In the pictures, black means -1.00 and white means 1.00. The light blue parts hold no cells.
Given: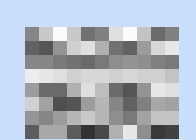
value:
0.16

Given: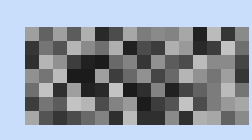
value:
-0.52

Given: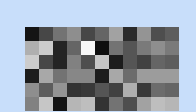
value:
0.11

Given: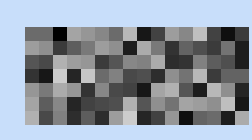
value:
0.29

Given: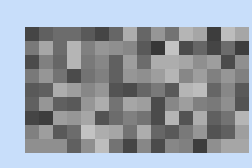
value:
0.00

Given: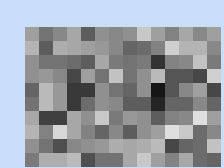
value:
0.13
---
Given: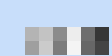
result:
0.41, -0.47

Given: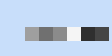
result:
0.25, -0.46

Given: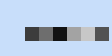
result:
-0.53, -0.36

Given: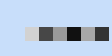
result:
0.65, -0.60

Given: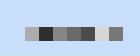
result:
0.35, -0.07

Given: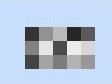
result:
-0.59, 0.19

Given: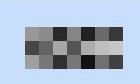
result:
0.19, -0.50

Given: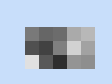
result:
-0.05, 0.11

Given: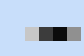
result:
0.56, 0.13

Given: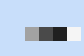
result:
0.27, 0.92
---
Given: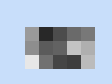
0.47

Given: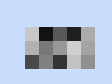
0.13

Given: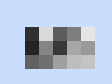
0.54

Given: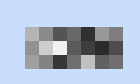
-0.13

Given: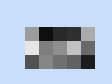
-0.78

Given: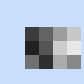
0.06

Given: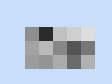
0.39
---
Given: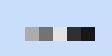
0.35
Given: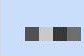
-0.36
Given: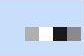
0.37
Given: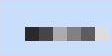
-0.67
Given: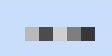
0.44
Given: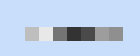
0.49
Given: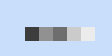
-0.52
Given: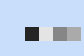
-0.71
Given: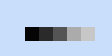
-0.96
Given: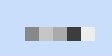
0.07
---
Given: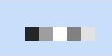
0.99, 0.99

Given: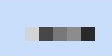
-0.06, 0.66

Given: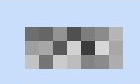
0.64, 0.69

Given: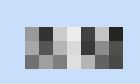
0.70, 0.85

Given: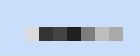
-0.75, 0.72

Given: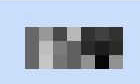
-0.25, 0.55

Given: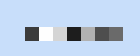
-0.77, 0.99

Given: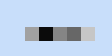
0.04, 0.55
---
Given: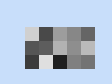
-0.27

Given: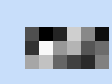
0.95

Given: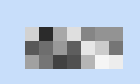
-0.14

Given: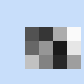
0.18

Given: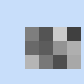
-0.28

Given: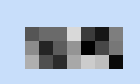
-0.72

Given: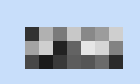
0.62

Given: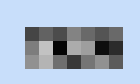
0.52
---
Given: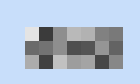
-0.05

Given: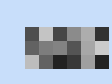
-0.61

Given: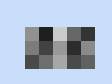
-0.59

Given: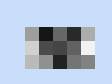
0.35

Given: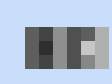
0.38

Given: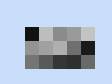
0.53

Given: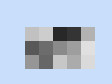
0.40

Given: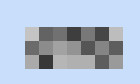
0.48
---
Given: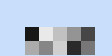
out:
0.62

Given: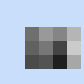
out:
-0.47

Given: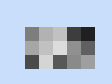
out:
0.73

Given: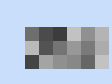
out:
-0.09

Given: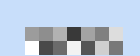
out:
-0.16

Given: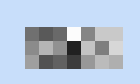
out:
0.14

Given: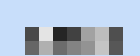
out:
-0.15

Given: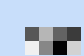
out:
-0.98
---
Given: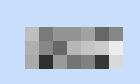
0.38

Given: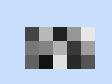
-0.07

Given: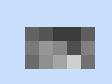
-0.05

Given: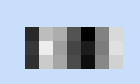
-0.56

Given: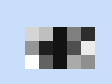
0.17

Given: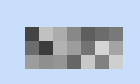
-0.15
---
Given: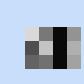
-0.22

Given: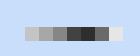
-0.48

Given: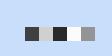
0.63

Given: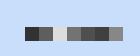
-0.10

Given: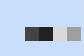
-0.47

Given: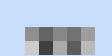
-0.50

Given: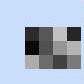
0.35
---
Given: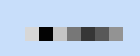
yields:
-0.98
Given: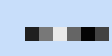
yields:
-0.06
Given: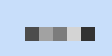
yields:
0.27
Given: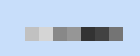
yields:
0.67
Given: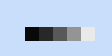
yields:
-0.69
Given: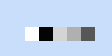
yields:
-0.97
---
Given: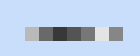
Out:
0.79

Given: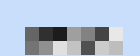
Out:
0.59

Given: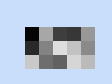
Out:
0.68

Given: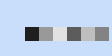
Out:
0.49

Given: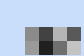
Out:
-0.13

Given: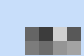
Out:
0.17

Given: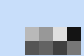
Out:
-0.50

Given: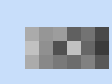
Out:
0.01
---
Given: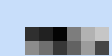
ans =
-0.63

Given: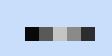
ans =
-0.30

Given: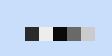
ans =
-0.18

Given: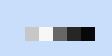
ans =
-0.19

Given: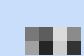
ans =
-0.27

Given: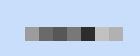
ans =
-0.17

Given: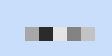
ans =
0.31
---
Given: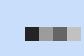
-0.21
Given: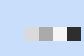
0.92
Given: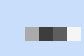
-0.26
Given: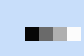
0.37
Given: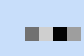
-0.98
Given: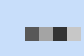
-0.59
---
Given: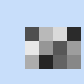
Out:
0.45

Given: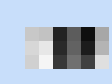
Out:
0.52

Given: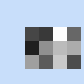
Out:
-0.55

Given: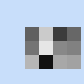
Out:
0.59

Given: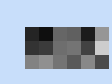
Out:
-0.88

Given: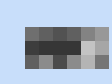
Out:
-0.25

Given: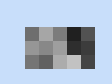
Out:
0.30

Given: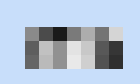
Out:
-0.41

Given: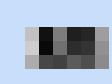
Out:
-0.87

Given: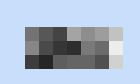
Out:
-0.32
